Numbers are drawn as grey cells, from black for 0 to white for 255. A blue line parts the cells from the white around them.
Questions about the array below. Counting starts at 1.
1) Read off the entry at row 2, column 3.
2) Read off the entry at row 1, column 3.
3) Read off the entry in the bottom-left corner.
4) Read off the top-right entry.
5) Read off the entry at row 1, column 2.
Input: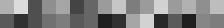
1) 79
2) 79
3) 90
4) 189
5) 219

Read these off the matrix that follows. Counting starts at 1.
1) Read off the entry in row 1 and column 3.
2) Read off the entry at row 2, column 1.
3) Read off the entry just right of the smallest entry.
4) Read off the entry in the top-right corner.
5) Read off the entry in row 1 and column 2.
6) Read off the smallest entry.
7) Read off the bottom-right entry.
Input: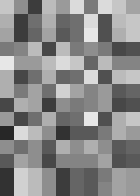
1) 60
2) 175
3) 219
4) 163
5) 142
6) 39
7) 154

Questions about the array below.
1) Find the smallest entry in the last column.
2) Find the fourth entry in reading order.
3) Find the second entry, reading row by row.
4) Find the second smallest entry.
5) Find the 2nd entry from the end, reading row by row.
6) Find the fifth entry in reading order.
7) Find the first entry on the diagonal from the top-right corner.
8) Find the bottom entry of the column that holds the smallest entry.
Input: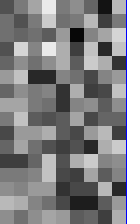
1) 40
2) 234
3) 122
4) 19
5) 62
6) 122
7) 185
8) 92
